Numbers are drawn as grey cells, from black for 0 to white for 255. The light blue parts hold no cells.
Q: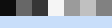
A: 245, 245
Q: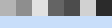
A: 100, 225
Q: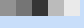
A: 53, 234
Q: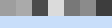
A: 219, 219
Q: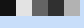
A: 100, 227
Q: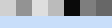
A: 187, 222
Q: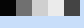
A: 207, 235
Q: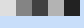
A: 65, 222
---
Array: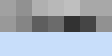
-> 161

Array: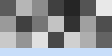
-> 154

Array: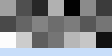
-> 73

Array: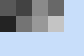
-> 88

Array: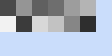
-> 75

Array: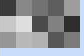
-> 199
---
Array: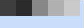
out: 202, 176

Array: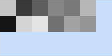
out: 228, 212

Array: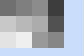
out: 240, 227

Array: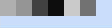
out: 202, 175

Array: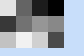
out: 241, 227

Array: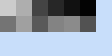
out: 204, 174

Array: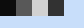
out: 209, 88

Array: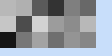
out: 210, 198
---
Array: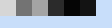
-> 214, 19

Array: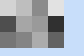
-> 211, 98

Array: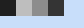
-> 31, 52

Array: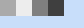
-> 170, 63

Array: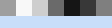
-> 158, 127

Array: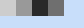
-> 205, 111
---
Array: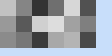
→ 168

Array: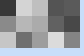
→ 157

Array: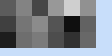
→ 77

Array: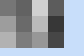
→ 124

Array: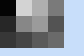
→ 69

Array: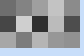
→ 181

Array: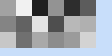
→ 140
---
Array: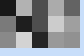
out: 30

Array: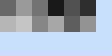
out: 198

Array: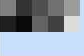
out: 9

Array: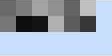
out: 13

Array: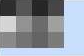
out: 146

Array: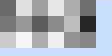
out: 153
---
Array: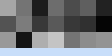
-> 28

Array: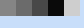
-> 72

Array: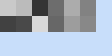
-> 52

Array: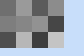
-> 91

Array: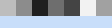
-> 31

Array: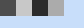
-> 43

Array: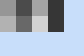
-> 164

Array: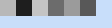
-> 196
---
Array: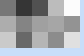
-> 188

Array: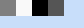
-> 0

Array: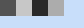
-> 41

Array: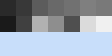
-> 127

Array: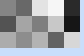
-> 246

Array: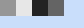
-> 35

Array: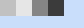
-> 133

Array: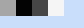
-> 70

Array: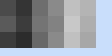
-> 192

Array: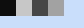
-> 70
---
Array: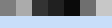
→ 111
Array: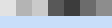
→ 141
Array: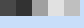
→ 160
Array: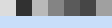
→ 132
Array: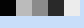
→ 139
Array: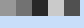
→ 114
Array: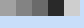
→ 131
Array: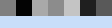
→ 127
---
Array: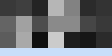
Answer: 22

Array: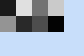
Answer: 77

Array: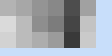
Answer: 57

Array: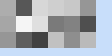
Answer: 142

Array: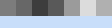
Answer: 220

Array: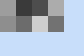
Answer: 206

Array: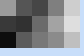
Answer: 139

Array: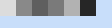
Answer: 178

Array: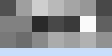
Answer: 177
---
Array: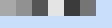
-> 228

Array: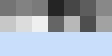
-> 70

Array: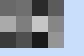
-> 111

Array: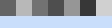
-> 150

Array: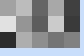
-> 101

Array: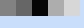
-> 5
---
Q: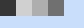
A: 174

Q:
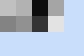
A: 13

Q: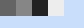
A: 34

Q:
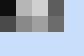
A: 208

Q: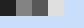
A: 88

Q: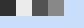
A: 82

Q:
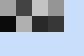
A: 195
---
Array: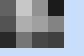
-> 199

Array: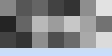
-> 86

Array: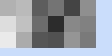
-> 185

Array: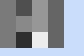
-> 79

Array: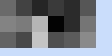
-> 65

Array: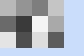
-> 148

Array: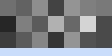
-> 98
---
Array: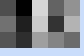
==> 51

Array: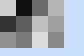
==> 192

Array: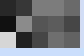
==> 92

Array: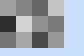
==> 144

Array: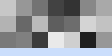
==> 213

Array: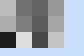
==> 92

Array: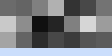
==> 215

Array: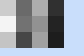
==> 146

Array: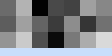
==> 53

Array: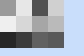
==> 166
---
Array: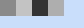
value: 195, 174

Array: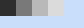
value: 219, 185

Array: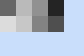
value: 220, 199

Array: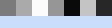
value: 251, 196

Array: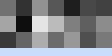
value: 228, 187

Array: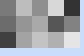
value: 229, 216

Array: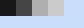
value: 203, 175

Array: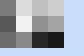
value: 242, 220

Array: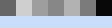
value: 207, 178

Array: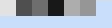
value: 226, 173
